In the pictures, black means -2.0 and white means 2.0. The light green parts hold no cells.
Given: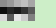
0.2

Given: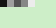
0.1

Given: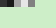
0.0

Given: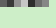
-0.3

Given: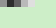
0.3

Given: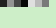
-0.1

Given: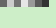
-0.2

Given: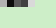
-0.6

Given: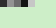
-0.3
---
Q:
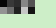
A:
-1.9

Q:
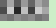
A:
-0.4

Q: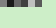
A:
0.0

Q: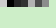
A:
1.2

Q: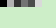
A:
-2.0

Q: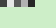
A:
-1.0
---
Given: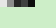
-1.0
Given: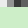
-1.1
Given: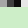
-1.8
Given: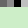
-2.0
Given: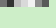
0.2
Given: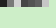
-0.5
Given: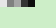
-1.2
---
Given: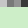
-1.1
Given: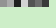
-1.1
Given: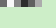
0.7
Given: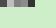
-1.2
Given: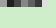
1.5
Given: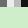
-1.7
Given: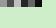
-1.8
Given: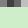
1.0
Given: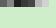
1.3
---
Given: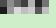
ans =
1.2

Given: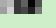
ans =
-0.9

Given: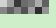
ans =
0.5

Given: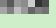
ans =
-0.4

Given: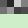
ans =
0.4

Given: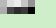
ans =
-1.3

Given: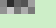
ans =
-0.1

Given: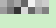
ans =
-0.4

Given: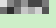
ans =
0.7

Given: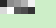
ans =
-0.6
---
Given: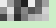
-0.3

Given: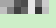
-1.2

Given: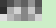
1.1

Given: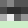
-1.3

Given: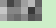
-1.1

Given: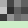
-0.5

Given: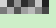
0.1

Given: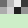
-1.5
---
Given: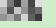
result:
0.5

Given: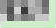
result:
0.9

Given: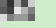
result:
0.6

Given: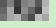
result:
0.2

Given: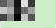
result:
-1.7

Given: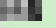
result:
1.0

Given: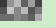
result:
-0.5

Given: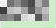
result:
-0.8
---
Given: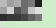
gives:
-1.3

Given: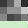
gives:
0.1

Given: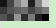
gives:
-0.7

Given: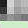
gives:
-0.1

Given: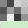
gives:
-0.3

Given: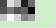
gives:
1.1
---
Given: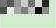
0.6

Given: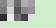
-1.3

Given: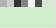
1.2

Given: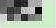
-0.7

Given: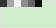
0.6

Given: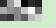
-1.1

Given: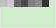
-0.4
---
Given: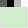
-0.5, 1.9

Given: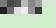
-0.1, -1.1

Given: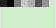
-1.5, 0.3

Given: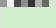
0.4, -0.4

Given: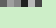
-0.5, -0.9

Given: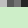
1.0, -1.4

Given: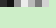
-1.3, 1.3

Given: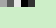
0.6, -1.2
